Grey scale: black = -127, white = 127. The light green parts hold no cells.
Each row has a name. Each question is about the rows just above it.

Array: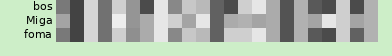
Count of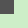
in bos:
1
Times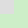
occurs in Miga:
0
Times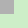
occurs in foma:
2
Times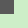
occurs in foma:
1
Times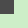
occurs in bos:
4
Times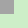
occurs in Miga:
5
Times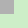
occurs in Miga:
3

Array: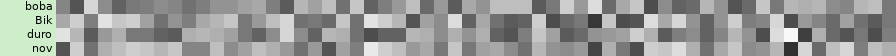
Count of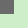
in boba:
4
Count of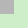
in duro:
5

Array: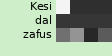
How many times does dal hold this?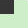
4
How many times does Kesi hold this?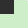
3
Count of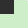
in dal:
0
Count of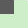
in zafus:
1
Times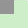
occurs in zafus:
1
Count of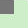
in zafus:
0
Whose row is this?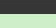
dal

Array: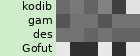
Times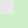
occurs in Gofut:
3
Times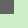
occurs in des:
3
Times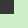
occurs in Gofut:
0
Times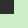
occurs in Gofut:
3
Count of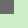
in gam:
0
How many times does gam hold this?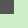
2

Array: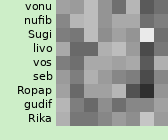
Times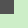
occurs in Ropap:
1
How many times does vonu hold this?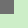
2
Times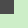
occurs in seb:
1

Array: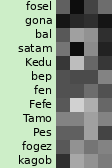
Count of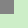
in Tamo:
3
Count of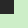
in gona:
1
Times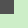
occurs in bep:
1
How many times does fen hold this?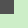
3
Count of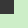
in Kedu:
2

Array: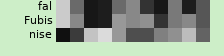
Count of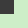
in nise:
1
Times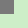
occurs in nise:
0
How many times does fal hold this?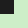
2
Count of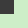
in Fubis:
0
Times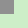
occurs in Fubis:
1

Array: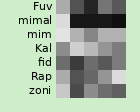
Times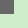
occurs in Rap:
1
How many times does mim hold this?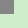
1
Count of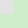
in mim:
1
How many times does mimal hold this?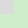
1
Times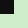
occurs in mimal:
1
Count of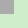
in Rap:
1
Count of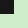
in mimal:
3

